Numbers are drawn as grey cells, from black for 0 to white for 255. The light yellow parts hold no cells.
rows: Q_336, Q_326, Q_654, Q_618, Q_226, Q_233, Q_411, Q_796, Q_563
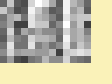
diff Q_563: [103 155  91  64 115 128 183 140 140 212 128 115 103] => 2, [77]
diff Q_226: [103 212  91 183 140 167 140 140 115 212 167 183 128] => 3, [167]
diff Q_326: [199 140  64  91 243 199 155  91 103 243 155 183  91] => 2, [77]
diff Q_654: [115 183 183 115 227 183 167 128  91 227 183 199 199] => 1, [167]
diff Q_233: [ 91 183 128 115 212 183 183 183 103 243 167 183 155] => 7, [167]

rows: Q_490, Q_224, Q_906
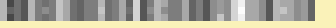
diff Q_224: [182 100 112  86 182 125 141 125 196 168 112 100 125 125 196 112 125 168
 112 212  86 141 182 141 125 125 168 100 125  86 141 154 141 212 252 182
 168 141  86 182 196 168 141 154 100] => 35, [168]
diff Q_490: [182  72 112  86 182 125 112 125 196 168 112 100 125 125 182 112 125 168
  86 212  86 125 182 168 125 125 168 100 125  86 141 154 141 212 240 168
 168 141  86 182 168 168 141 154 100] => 18, [100]
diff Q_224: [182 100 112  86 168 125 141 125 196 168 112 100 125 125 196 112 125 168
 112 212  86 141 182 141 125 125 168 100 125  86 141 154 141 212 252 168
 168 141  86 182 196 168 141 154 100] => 4, [182]
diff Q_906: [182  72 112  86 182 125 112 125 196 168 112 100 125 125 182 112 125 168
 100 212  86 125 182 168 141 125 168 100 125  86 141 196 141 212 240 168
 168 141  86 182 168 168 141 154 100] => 24, [125]

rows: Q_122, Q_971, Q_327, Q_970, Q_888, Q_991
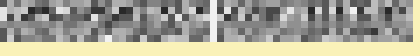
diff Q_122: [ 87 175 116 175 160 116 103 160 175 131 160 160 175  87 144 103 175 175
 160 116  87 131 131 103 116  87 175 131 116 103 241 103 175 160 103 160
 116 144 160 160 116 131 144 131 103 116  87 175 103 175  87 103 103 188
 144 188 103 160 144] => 52, [87]
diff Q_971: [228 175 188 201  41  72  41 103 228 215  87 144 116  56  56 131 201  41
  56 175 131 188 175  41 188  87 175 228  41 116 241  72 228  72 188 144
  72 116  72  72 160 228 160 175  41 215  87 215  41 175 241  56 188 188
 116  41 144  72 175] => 27, [215]
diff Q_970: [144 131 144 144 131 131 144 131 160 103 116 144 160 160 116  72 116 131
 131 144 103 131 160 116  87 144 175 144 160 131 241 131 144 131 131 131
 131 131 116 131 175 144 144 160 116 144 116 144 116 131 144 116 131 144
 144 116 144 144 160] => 9, [116]
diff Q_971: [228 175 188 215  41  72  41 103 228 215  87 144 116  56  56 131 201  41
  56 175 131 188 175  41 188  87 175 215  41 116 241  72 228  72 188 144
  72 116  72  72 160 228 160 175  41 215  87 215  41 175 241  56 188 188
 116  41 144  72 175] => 3, [201]
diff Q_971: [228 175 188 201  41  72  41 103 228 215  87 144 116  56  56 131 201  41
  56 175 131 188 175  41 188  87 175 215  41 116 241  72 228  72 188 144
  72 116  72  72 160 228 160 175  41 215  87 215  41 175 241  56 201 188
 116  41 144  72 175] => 52, [188]
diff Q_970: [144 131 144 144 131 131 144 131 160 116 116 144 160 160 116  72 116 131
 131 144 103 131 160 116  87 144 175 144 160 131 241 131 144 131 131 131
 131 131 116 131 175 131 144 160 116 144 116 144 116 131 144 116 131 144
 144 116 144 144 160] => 41, [144]
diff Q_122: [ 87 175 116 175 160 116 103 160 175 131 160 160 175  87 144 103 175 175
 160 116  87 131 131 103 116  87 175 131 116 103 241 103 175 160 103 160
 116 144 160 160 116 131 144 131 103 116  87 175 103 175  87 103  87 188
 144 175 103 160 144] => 55, [188]

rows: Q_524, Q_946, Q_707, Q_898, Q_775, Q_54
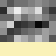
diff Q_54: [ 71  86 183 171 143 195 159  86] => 2, [195]
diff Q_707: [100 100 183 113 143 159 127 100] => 2, [171]

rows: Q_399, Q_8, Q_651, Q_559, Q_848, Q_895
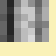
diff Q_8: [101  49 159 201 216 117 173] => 4, [201]
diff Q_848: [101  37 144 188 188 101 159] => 4, [201]
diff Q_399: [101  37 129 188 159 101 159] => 4, [144]
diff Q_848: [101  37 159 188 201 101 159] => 2, [144]
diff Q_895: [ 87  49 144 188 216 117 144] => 6, [159]

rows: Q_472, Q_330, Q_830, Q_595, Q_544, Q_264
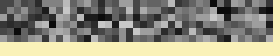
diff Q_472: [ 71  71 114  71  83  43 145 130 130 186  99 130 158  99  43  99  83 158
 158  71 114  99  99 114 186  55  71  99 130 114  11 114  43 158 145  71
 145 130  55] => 6, [130]
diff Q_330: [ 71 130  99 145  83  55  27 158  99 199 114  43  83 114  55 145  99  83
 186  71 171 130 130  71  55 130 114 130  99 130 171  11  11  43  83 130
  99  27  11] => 5, [71]
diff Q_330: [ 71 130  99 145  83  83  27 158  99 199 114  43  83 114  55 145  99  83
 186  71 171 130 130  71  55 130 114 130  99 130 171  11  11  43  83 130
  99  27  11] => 5, [71]
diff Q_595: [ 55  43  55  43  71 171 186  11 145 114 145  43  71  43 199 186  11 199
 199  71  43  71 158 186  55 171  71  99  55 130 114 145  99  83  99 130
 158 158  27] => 16, [27]
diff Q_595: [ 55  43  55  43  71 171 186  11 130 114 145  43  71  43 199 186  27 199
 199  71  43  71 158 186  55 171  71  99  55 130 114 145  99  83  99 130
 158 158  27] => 8, [145]
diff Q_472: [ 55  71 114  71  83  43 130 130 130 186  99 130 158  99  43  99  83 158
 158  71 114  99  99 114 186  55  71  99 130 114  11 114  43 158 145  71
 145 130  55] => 0, [71]

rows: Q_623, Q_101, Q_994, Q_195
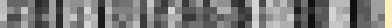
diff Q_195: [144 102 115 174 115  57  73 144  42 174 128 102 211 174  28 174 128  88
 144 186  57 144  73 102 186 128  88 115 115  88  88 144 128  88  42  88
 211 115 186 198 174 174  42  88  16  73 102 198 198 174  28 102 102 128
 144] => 35, [102]
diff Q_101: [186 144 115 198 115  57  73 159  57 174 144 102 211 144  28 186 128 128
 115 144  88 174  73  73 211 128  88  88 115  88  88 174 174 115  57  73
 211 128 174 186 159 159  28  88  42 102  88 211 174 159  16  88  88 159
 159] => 18, [128]
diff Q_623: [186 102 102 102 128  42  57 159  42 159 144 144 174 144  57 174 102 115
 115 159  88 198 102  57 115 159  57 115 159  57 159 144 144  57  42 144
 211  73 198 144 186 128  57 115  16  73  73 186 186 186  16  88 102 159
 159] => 15, [159]

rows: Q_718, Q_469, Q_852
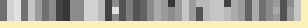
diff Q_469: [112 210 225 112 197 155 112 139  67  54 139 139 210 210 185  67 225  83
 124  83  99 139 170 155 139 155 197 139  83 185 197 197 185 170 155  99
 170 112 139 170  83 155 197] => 27, [155]
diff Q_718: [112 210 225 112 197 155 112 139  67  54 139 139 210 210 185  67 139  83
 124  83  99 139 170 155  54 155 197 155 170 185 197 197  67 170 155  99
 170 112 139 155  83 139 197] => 28, [185]
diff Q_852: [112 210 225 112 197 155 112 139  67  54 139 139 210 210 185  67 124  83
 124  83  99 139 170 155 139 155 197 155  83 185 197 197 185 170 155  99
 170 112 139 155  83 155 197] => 16, [139]

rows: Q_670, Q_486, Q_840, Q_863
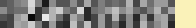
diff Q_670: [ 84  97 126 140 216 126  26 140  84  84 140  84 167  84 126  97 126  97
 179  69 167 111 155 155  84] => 16, [111]
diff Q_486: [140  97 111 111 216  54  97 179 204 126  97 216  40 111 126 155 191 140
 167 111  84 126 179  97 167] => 4, [204]
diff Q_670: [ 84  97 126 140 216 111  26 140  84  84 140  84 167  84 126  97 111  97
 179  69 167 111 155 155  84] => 5, [126]

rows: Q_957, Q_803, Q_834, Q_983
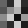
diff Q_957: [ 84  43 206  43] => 0, [100]
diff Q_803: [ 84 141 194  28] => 2, [180]
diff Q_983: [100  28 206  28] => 1, [43]
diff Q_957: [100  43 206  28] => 3, [43]
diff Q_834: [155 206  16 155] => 0, [141]

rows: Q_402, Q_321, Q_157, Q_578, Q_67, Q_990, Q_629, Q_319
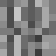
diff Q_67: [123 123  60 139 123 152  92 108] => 2, [76]
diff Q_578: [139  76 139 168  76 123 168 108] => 3, [152]
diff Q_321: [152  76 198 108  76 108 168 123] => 4, [92]
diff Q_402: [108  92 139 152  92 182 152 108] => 7, [123]
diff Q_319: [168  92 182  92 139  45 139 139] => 5, [60]
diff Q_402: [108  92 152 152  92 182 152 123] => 2, [139]
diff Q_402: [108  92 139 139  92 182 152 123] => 3, [152]

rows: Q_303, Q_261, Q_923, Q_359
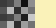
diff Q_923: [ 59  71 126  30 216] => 4, [200]
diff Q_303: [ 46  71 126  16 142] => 0, [59]

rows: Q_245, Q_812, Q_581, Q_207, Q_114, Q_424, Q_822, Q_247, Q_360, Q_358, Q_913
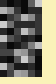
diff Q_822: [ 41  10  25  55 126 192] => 0, [55]
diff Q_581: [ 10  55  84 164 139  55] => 3, [179]
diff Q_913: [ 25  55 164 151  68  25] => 1, [68]
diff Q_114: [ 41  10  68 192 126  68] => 5, [55]
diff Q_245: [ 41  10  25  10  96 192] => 5, [204]

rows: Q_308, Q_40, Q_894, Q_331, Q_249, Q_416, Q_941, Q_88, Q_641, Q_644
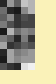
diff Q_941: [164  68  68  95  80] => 1, [52]
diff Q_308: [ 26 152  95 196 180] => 0, [38]
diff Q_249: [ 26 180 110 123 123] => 3, [137]
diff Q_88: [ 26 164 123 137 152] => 0, [38]
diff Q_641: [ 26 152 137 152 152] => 1, [164]
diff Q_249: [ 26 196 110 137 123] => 1, [180]
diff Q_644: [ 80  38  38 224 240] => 1, [52]

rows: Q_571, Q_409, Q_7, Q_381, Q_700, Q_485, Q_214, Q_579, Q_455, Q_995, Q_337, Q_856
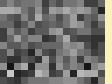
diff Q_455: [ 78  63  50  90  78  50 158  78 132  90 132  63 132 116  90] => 1, [50]
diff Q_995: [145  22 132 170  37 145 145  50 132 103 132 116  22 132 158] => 8, [145]
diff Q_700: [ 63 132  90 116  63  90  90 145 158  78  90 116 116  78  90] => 14, [78]

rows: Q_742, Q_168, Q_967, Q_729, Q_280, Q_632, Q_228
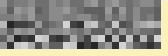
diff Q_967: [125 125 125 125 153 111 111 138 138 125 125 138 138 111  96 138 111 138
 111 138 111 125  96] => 2, [138]
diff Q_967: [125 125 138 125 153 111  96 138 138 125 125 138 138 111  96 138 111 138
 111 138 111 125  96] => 6, [111]
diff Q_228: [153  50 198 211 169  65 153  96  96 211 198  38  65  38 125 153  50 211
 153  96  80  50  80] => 5, [80]
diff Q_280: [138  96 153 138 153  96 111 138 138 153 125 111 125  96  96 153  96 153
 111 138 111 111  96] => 12, [138]
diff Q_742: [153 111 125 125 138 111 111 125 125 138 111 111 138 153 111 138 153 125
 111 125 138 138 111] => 7, [138]
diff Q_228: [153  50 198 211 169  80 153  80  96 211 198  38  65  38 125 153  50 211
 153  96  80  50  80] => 7, [96]

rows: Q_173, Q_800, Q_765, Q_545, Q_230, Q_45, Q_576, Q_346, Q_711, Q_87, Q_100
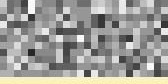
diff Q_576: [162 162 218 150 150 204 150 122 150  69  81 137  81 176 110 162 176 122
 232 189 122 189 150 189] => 15, [150]
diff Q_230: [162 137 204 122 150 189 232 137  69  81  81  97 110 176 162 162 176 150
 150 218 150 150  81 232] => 19, [204]
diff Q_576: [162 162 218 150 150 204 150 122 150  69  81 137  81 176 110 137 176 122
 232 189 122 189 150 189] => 15, [150]
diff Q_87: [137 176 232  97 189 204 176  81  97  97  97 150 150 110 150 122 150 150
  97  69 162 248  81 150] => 13, [122]
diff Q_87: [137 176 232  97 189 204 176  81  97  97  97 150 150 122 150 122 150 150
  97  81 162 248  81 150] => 19, [69]
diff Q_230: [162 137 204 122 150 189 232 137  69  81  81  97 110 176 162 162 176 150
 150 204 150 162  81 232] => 21, [150]

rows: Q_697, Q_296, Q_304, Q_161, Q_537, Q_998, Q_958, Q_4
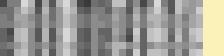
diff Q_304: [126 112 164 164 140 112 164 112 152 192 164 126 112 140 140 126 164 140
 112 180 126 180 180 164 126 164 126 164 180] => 14, [126]
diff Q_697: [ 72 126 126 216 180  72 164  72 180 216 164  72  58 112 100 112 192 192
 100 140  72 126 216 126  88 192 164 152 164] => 7, [88]

